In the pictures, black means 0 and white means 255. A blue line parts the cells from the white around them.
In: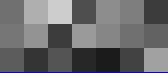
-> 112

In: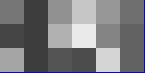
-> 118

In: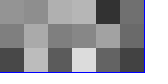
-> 148

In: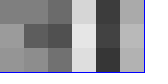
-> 127

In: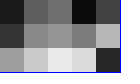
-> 25

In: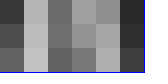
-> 55

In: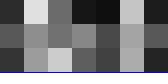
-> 44
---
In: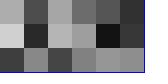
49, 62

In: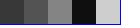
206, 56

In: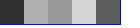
92, 47

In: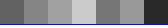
40, 98

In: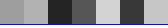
198, 157

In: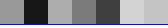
195, 152

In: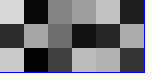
30, 201
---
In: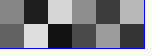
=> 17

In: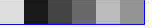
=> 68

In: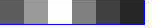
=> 253

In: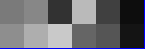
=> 201

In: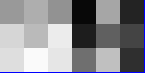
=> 230

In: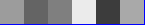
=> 127

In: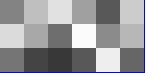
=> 56

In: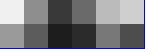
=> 29
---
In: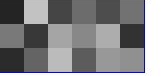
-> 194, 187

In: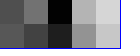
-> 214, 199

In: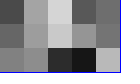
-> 213, 201

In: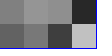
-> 193, 149

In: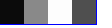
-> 253, 137

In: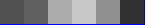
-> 200, 172

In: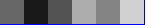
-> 209, 173

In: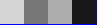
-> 213, 173

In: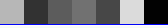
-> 219, 183

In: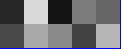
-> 217, 182
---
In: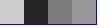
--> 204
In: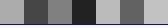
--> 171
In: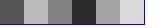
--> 84
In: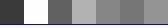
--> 59
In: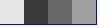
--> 229
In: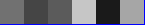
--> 113
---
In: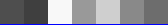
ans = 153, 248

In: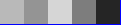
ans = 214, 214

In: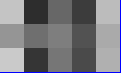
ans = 126, 202

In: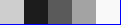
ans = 90, 249

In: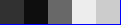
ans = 104, 237

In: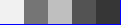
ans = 191, 241

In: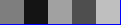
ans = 161, 191

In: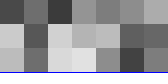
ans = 180, 225

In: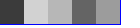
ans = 183, 210
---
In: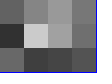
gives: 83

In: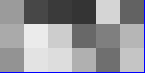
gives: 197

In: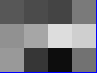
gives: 114

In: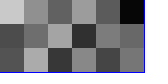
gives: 118

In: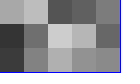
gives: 138

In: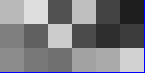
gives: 210

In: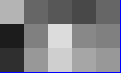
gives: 152
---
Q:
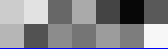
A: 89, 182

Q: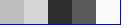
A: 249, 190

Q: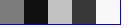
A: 248, 124

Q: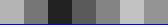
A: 148, 179

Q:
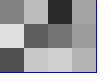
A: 163, 80

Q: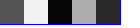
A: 40, 84

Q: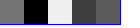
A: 91, 116

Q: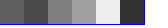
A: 50, 95
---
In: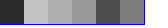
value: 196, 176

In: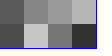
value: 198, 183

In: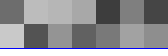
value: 201, 188

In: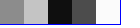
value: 251, 196

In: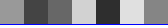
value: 224, 210

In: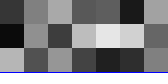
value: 230, 209
